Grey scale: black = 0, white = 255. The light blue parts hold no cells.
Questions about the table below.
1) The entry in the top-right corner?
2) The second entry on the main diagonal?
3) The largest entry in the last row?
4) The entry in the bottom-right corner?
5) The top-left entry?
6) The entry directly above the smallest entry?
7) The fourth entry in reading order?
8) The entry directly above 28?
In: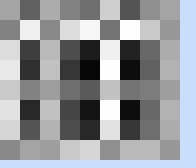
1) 164
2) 239
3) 214
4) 151
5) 164
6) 28
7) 130
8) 246
